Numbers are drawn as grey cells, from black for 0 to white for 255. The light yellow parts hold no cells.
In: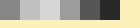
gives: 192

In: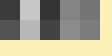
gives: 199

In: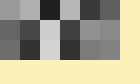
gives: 175

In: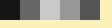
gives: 103

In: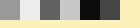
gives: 237

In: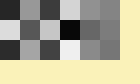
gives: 152

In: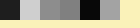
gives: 207

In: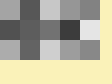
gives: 87

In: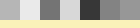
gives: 234

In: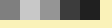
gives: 200
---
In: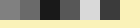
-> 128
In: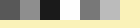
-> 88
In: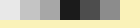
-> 232
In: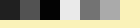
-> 32
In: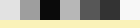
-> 226
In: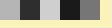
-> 181
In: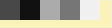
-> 72
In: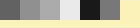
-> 98
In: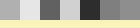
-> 176
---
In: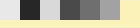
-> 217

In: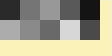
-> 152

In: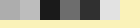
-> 26

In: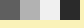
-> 240

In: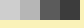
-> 91

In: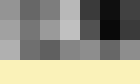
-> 125
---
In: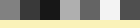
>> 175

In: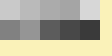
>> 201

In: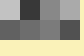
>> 170

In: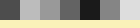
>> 188

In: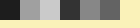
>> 160

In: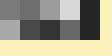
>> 169

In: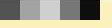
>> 163

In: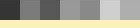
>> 173
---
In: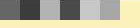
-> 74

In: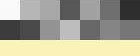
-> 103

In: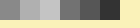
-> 114

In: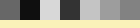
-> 196

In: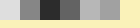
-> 99

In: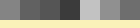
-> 194

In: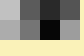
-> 117
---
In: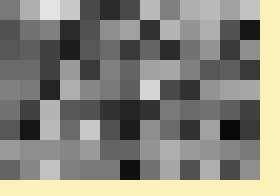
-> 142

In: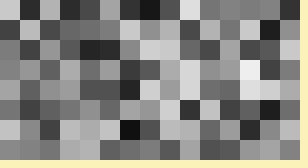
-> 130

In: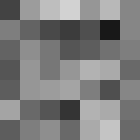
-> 105

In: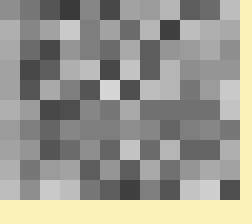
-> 78

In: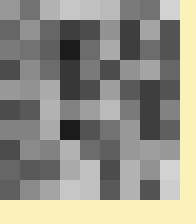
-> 204

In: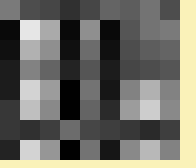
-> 130

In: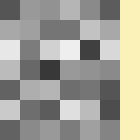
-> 132

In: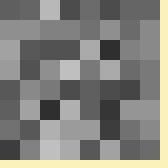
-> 107
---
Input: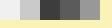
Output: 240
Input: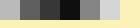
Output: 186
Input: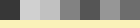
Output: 55
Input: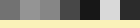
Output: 114
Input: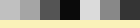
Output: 192
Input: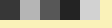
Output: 55
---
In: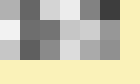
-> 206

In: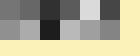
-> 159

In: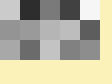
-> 189

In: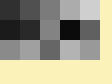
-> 11

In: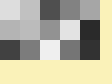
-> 227

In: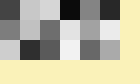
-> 162

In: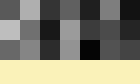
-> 75

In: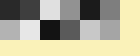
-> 200

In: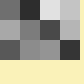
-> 73

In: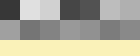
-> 124
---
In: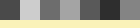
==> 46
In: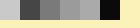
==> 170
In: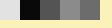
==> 139
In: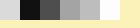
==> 189
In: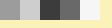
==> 105
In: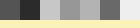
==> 105
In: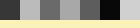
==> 8
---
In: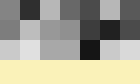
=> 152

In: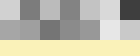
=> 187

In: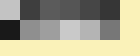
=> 91

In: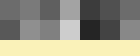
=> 95

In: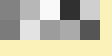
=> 249

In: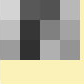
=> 128

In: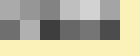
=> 131

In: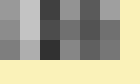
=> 76
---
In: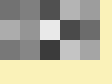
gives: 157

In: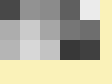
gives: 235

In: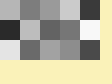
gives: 58

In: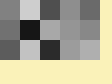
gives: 106

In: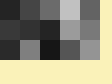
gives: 99

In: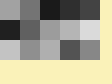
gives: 67

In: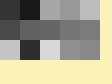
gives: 188
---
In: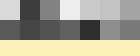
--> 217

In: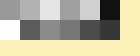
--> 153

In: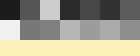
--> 28

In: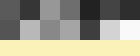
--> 90

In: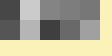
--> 71

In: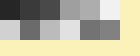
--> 38
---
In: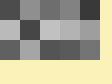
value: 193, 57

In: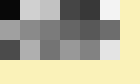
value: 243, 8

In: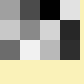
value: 241, 1

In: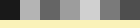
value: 208, 25

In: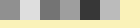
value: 222, 55

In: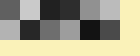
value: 202, 19

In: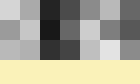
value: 227, 24

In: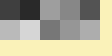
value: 214, 41

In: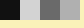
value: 211, 17

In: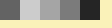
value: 204, 37
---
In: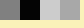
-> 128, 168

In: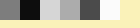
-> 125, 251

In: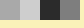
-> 169, 126

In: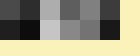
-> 74, 25

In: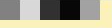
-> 129, 162

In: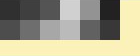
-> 48, 56

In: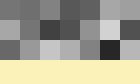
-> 117, 183
